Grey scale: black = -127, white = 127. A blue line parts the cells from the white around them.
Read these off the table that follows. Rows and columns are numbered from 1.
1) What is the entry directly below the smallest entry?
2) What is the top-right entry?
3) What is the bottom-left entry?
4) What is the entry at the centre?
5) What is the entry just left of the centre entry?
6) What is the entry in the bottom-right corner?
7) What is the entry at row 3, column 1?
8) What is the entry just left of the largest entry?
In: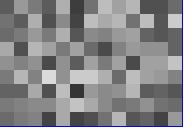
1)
67
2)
-20
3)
-20
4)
33
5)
-35
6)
25
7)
-20
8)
2

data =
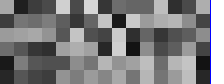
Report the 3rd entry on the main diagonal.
40
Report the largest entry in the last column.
46
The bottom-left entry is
-88
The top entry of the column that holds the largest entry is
86
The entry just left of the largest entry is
-53
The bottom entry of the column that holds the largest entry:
27
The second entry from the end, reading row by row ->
62
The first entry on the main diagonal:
40
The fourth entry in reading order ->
-53
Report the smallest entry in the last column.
-108
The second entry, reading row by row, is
-96
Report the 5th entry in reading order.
80
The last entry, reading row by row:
-88
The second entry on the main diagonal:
-10
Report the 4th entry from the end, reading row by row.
-10
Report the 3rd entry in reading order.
-66

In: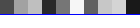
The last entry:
-102
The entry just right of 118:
-30
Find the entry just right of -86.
-9

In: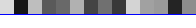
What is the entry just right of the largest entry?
-105
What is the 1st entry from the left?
91
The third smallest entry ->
-71
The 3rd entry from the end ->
26

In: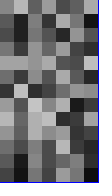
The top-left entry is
6
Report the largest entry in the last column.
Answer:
62
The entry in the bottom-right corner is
-114
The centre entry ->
-60
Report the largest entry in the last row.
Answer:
27
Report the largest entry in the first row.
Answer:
55
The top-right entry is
42
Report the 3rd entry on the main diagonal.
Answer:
-9
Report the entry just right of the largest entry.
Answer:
6
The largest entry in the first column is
55
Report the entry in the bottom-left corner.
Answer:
-60
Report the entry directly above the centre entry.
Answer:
-44
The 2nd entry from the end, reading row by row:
-9
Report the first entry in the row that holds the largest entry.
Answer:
27
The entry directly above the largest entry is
-81
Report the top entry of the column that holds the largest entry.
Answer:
-32
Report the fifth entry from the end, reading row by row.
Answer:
-9
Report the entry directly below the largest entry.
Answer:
48
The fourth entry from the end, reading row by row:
-60
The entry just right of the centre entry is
-17
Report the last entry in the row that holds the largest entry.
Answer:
-68

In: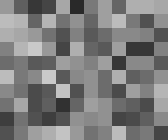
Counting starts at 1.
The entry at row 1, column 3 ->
-72
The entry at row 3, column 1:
47
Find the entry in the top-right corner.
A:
39
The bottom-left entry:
-46
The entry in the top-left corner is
25
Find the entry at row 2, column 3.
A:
-26
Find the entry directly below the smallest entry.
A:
17
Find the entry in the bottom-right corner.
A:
-58
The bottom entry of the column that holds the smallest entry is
25
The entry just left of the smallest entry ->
39
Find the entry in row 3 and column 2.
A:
39
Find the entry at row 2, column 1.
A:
60
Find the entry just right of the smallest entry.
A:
-6
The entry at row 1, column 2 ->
-32
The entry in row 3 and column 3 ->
25
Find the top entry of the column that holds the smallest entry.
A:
-86

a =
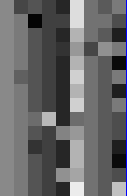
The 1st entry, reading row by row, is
9
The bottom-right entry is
65
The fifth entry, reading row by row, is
-89
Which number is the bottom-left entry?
9
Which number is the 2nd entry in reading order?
-57
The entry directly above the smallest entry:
-43
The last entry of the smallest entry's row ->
-50
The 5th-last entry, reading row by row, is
-89
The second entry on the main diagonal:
-5
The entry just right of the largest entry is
-13
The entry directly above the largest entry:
37
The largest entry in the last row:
108
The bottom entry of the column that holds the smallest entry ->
-43
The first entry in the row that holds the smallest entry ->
9
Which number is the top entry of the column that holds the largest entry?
93
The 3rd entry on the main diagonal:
-43
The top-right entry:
-5
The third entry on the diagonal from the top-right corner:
-13

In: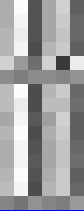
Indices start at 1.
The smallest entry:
-69
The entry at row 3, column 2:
108
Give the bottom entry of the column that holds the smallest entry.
-2
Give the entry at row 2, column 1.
45
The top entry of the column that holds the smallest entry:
81
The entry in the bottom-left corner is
5
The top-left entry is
45
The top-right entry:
-31
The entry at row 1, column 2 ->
124
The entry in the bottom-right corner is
25
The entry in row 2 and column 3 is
-44
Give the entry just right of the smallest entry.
108
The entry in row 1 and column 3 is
-44
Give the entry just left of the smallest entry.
81
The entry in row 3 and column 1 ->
53
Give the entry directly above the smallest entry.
74
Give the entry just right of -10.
18
